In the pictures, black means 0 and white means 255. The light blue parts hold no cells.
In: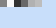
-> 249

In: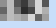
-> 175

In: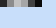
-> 140

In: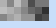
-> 177

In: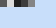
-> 88

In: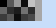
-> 88

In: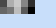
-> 102

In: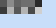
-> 179
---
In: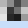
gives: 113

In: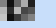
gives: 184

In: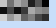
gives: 16

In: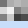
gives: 129

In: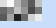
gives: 193

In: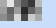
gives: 156

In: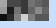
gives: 114

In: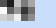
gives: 152

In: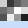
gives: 251
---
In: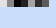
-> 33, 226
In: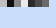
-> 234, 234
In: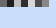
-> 46, 215
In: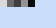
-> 63, 217
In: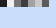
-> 62, 240
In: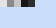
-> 198, 227
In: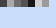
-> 83, 210
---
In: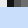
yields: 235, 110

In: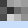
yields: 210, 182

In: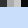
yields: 200, 172

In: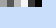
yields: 245, 188

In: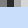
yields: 214, 170

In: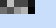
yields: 192, 179
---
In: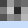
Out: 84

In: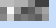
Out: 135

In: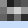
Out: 99

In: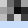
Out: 189

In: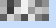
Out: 97

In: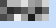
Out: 74

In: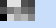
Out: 2
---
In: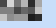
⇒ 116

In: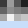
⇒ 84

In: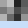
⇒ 33

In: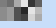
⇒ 170

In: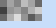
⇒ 133

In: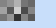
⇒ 177
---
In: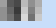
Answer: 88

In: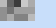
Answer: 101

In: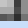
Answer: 184

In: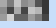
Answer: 124

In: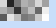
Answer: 36

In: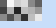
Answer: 248

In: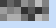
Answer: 100

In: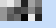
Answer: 233
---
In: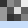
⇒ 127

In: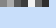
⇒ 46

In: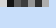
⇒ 173

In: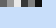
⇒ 16

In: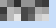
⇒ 216

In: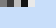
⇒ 233
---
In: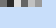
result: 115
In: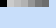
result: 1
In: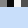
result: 132
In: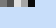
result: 121
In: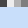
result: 69
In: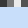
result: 55
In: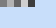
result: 125
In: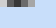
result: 207
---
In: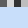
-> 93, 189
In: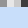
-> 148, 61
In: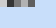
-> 205, 95
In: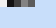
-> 240, 91
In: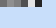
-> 111, 37
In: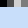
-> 2, 124
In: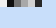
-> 240, 40
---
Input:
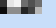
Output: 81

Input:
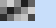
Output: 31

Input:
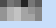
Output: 118

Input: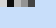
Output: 148

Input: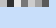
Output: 163

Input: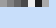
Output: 30
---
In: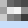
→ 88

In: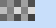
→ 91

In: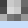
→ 189

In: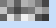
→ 96

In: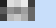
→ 210

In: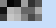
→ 20

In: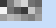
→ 182

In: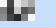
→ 230

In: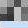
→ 78
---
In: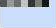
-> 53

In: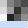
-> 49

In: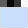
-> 51

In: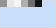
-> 109

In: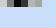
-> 53

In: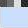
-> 81

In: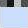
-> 79

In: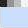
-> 149
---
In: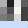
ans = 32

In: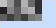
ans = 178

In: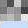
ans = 81

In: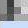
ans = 60

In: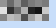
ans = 122

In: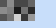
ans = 71

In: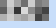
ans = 205

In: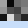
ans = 8

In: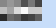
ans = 82

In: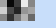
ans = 61
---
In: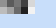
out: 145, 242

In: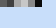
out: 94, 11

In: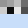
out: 148, 79

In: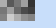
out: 174, 131

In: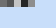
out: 111, 141

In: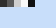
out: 46, 15

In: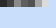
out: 42, 219
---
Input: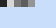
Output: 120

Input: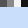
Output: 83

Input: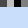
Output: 72

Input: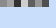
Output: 151

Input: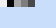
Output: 126

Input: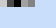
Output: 131

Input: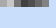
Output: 130

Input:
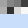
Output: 175
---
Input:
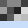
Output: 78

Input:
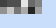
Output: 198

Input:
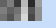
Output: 98

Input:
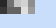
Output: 99

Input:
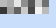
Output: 158

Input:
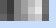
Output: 58

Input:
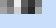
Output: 133
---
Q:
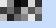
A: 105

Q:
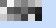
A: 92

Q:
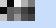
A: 96

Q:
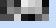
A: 140

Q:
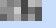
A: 141

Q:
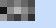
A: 143

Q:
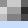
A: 160
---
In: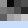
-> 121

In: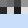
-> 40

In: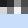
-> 213

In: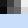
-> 8

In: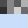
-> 47

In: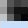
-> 155

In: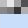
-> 135
